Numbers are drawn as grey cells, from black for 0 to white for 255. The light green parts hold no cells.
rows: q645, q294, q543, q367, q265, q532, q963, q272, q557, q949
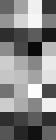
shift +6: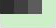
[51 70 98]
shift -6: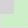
[206]
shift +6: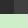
[51 70]
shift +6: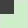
[70]

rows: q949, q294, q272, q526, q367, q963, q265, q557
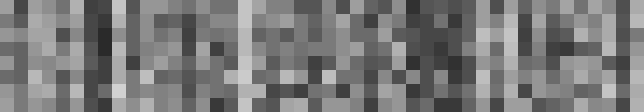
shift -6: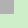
[171]
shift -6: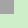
[158]

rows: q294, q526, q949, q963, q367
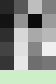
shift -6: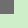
[104]
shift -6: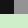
[ 13 141]
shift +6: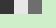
[ 59 237 116]
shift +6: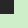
[45]

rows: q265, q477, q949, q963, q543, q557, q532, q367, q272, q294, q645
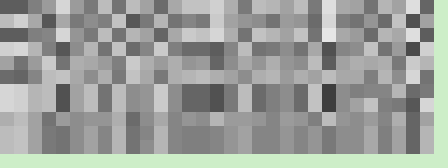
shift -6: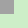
[156]
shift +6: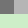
[121 187]
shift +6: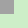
[168]
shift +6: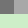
[121 174]

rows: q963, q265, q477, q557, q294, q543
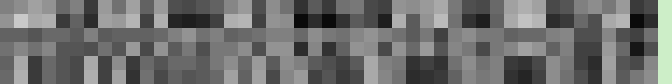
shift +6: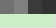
[119 134  64  56]
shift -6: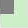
[122]
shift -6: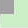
[155]
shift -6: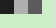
[ 24 169  85]

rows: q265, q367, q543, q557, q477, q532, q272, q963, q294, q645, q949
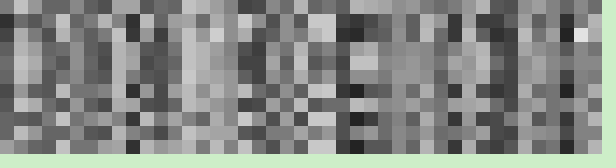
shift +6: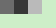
[114  61 192]
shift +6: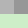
[186 157]
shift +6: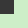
[61]
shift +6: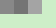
[142 122 170]
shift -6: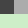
[ 62 166]
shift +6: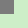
[129]

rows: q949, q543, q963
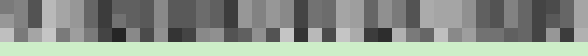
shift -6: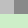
[185 131]
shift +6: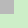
[191]
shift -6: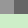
[145  96]
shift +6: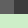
[102  66]
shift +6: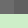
[114 102]
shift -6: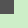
[77]

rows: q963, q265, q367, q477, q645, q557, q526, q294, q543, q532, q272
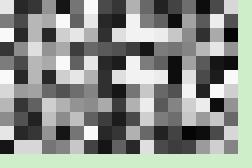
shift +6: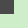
[80]
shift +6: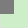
[130]

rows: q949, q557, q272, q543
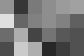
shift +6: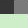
[ 60 128]
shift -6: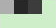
[168  33  54]
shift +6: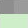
[148 161]
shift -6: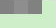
[123 136 123]
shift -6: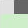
[218  96]
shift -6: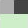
[168  62]

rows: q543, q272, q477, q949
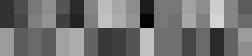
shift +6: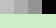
[199 179 153  11]
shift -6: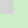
[206]

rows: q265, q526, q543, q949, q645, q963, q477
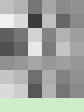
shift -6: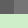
[ 89 111]
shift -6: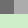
[104 166]
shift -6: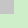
[191]
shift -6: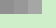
[138 146 160]
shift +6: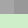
[172 158]

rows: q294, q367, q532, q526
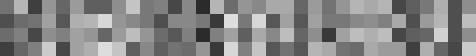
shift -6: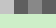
[190  89 130  89]
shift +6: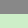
[142 142]
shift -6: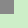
[130]

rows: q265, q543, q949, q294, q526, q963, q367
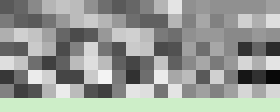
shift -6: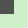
[75]
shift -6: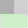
[169 202]
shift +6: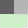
[102 187]

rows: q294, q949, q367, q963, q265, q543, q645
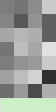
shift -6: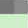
[111 133]
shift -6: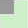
[147]
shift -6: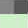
[126  82]
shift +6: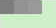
[131 152 159]
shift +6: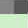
[138  94]
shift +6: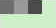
[115 159  81]

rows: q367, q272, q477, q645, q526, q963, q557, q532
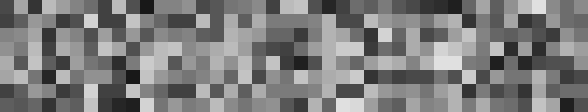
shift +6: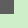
[100]
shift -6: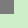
[117]
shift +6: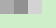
[178 151 217]

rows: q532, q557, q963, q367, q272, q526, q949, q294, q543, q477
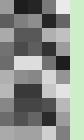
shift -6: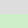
[215 215]
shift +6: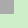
[176]
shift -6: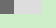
[102 215 215]
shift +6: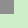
[148]
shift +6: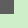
[100]

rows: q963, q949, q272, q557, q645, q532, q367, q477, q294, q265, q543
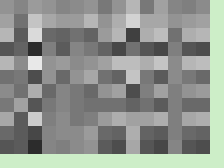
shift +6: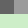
[105 161]
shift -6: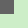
[93]
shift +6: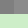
[133 145]
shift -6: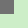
[107]
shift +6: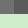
[119  97]

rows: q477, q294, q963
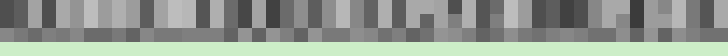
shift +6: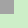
[169]
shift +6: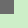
[113]
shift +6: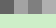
[105 169 133 181]
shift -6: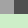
[157  73]
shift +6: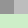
[154 195]

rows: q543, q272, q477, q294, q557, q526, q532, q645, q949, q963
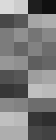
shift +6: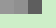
[157 150 100]
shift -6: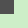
[74]
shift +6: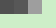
[ 86  93 164]
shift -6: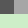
[ 81 160]
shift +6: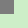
[130]
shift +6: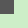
[93]

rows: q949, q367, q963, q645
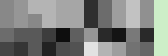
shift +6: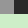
[156  47]
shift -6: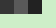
[47 83 28]

